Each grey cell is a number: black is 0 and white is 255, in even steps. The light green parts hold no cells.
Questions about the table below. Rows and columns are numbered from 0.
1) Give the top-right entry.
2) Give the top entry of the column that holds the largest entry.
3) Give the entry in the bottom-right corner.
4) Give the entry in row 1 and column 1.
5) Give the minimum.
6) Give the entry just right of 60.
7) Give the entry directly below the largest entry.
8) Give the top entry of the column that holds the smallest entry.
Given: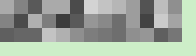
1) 143
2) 211
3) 118
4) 75
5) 60
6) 89
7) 150
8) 170

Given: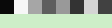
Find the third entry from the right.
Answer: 51
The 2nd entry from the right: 212
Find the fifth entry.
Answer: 153

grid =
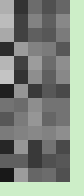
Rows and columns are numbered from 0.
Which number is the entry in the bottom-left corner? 24
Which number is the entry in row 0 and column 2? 108
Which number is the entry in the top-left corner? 175
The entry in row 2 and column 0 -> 169
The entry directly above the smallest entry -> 95
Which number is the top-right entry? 102
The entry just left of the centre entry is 150
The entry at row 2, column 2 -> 95
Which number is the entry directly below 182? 196
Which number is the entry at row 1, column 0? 188
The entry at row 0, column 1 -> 51
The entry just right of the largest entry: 51
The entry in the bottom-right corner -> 80

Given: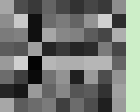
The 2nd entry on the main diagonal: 201
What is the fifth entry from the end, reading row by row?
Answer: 63
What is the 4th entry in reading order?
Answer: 100
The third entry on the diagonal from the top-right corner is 92
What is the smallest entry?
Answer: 3
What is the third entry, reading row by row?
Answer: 57
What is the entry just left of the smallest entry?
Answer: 208
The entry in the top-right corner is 141
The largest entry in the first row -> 167
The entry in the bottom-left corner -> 167
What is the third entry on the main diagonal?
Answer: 16
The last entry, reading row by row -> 154
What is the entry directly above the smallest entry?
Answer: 160
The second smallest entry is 10
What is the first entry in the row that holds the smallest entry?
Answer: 154
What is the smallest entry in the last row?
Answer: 31
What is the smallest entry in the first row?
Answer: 50
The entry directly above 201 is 77
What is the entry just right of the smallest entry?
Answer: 182
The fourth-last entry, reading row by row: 108

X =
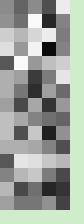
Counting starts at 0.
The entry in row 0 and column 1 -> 100
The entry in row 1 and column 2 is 249
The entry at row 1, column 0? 145
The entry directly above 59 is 152
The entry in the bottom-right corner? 66
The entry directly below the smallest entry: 191
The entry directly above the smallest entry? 236
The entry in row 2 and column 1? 183
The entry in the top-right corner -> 236
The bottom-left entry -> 159
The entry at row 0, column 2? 139
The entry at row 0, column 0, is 139
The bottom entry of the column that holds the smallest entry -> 145
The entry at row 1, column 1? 112
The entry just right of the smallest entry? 131

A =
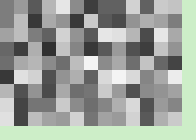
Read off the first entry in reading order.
125
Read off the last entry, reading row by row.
202
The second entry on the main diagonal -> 189
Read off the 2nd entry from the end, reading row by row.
175
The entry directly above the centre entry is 56
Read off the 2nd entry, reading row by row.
154
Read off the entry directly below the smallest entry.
139
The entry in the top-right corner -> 195
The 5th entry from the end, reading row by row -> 154
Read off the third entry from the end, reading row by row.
89
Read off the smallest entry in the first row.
62
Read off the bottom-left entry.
224
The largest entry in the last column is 236
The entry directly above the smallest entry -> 97
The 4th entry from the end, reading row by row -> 210
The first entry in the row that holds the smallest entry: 103
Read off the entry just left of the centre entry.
189
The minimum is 48
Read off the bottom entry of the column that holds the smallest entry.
162
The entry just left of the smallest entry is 175
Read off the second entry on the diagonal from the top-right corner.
162
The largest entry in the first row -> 230
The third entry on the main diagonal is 125
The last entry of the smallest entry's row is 147
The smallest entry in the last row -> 68

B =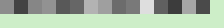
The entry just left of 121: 108
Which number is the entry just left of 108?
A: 159
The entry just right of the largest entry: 96
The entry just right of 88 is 102

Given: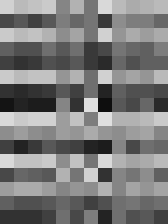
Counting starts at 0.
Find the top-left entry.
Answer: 209
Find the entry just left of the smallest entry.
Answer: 223
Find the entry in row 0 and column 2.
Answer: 194
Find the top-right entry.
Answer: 186
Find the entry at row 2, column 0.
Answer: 202
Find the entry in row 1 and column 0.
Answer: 72
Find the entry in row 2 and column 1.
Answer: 186
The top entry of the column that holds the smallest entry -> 217
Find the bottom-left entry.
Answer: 50
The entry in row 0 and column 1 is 186
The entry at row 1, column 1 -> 88
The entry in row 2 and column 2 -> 194
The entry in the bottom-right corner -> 64
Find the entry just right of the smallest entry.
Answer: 88
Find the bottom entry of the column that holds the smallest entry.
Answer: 35

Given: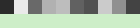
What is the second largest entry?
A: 203
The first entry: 43
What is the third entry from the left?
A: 105

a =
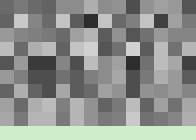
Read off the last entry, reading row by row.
174
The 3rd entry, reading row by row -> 106
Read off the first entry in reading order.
106
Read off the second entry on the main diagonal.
201
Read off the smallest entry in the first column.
85
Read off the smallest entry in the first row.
78
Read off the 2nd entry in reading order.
121
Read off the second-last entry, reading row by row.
133
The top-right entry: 85
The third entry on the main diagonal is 127
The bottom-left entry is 167
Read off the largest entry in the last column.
181
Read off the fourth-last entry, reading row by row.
113
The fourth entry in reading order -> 99
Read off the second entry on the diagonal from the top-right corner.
160

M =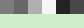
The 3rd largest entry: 124
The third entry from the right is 245
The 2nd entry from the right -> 35

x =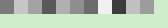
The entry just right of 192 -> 156
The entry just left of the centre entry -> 176
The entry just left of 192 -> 60
